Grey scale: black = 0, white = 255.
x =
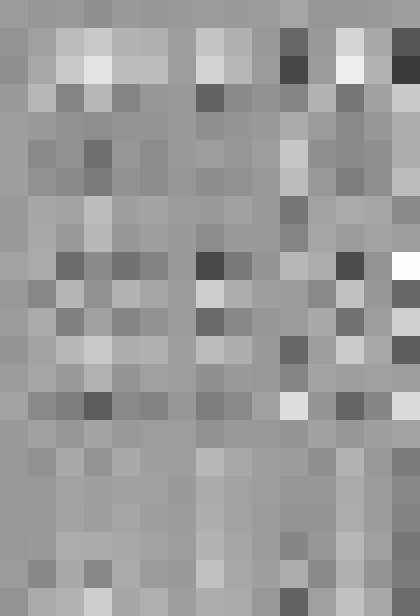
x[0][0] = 156
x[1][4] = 179
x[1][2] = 187
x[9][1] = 170
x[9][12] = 76
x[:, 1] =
[150, 160, 167, 182, 153, 137, 145, 166, 169, 170, 135, 170, 163, 166, 137, 160, 145, 152, 152, 154, 136, 170]
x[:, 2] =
[153, 187, 200, 132, 145, 146, 138, 163, 153, 108, 181, 129, 184, 153, 125, 150, 169, 162, 164, 172, 169, 178]
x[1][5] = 176
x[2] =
[143, 167, 200, 228, 188, 189, 157, 210, 184, 155, 71, 155, 238, 179, 58]
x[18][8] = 162
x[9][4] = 114
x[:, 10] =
[165, 104, 71, 133, 170, 198, 188, 119, 132, 183, 156, 155, 104, 132, 221, 148, 156, 150, 148, 134, 173, 99]
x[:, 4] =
[154, 179, 188, 132, 148, 151, 146, 159, 151, 114, 179, 133, 174, 149, 137, 152, 169, 161, 165, 167, 171, 166]
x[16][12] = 178
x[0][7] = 155
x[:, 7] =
[155, 195, 210, 99, 143, 157, 141, 154, 140, 73, 205, 105, 187, 144, 125, 145, 184, 170, 174, 179, 192, 173]
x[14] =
[162, 137, 125, 92, 137, 130, 150, 125, 137, 160, 221, 149, 101, 134, 219]
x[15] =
[153, 160, 150, 164, 152, 157, 157, 145, 152, 152, 148, 161, 150, 159, 162]
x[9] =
[162, 170, 108, 139, 114, 131, 154, 73, 121, 149, 183, 173, 76, 147, 253]
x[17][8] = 162
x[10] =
[153, 135, 181, 145, 179, 165, 155, 205, 173, 159, 156, 137, 194, 151, 104]
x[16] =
[152, 145, 169, 147, 169, 159, 158, 184, 168, 159, 156, 143, 178, 153, 123]
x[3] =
[154, 182, 132, 184, 132, 151, 154, 99, 138, 146, 133, 178, 117, 161, 201]
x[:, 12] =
[151, 212, 238, 117, 137, 138, 125, 170, 155, 76, 194, 113, 202, 157, 101, 150, 178, 170, 172, 184, 176, 194]
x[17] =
[152, 152, 162, 158, 161, 160, 154, 170, 162, 157, 150, 151, 170, 156, 135]
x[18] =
[152, 152, 164, 158, 165, 158, 156, 174, 162, 155, 148, 149, 172, 156, 131]
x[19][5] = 163

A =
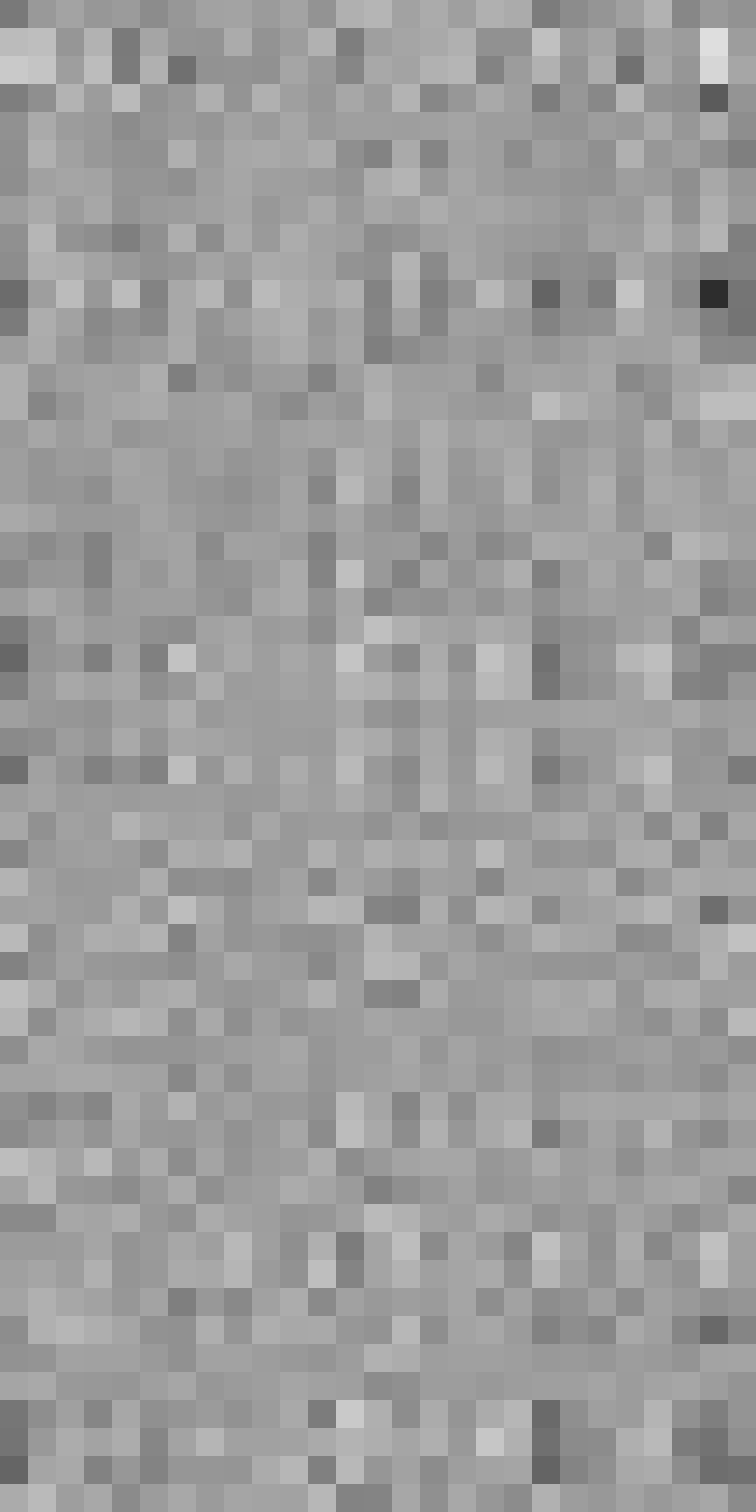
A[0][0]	121
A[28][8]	152
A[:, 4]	[155, 122, 123, 186, 140, 146, 149, 147, 127, 153, 188, 146, 152, 160, 167, 149, 165, 162, 154, 155, 159, 157, 156, 161, 167, 160, 169, 144, 155, 178, 156, 155, 174, 170, 150, 155, 182, 148, 163, 168, 165, 153, 140, 172, 148, 149, 151, 165, 161, 150, 167, 172, 151, 139]
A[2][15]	177
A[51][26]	143
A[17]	[158, 149, 150, 143, 162, 162, 152, 149, 144, 151, 163, 134, 183, 163, 133, 171, 150, 154, 174, 144, 158, 173, 145, 169, 165, 155, 164]
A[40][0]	139
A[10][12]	174
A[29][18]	153
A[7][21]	157
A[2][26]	166
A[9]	[141, 176, 173, 163, 153, 146, 150, 163, 156, 170, 168, 163, 147, 144, 179, 138, 166, 158, 149, 140, 144, 140, 167, 156, 144, 129, 131]
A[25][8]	158
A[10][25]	45
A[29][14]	159
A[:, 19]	[124, 192, 177, 125, 149, 158, 152, 157, 152, 140, 100, 131, 150, 163, 187, 151, 147, 144, 158, 170, 128, 144, 134, 113, 118, 160, 140, 123, 145, 164, 148, 163, 139, 175, 149, 170, 166, 144, 148, 150, 123, 170, 159, 145, 191, 180, 141, 130, 153, 159, 106, 112, 100, 177]
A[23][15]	171
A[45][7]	168
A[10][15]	128
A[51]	[116, 153, 172, 163, 172, 134, 163, 181, 161, 161, 162, 170, 179, 174, 165, 175, 153, 198, 176, 112, 139, 140, 175, 185, 124, 115, 143]
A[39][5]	155
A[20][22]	156
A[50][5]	144
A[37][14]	167
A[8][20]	147
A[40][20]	148
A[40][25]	137
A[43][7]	171
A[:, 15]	[171, 169, 177, 135, 160, 133, 152, 172, 159, 138, 128, 133, 147, 158, 162, 173, 171, 171, 163, 134, 163, 145, 165, 171, 175, 159, 168, 169, 175, 142, 172, 160, 172, 164, 150, 171, 159, 150, 156, 168, 176, 166, 152, 161, 139, 160, 155, 142, 158, 157, 171, 175, 140, 144]
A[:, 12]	[176, 126, 134, 167, 159, 143, 148, 154, 159, 147, 174, 163, 165, 158, 150, 160, 174, 183, 164, 160, 191, 166, 168, 196, 179, 166, 176, 185, 170, 156, 160, 163, 178, 152, 156, 158, 157, 157, 157, 184, 188, 141, 155, 161, 124, 132, 161, 151, 157, 159, 201, 179, 184, 131]
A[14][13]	177
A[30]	[134, 153, 158, 160, 156, 142, 172, 168, 176, 154, 153, 175, 160, 174, 166, 172, 158, 184, 162, 148, 151, 147, 171, 173, 140, 164, 153]
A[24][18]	176
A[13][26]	178
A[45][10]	146
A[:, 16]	[159, 176, 181, 151, 164, 162, 166, 163, 164, 166, 148, 160, 155, 160, 155, 161, 152, 150, 156, 154, 148, 156, 161, 144, 155, 151, 150, 153, 156, 150, 158, 158, 143, 158, 164, 154, 152, 163, 161, 143, 151, 166, 161, 157, 166, 165, 165, 163, 160, 157, 149, 153, 158, 168]
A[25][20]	164

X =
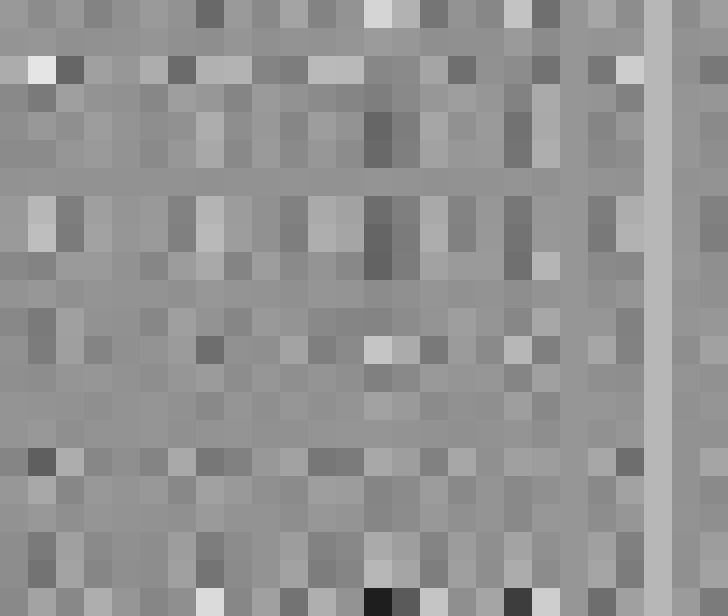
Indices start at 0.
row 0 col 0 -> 153
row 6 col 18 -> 148
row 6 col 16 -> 146
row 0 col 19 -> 111
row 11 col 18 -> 135
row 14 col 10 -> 150
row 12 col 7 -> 110
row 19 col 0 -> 141
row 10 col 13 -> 140
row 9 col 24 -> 151
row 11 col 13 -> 132
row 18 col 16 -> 144
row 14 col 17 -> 143
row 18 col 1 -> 152
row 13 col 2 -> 149
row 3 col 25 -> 150
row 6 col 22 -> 146
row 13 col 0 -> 143
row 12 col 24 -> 142
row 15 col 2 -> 143
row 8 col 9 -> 145
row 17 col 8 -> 153
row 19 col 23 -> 183
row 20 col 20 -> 150
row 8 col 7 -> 185
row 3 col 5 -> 135
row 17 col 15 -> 156
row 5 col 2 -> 150
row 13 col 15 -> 153
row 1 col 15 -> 143
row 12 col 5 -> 147
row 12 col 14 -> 171
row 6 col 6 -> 146
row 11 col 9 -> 153
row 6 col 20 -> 150
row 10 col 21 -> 143
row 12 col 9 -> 143
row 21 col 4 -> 150
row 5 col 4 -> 147
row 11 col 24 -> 149
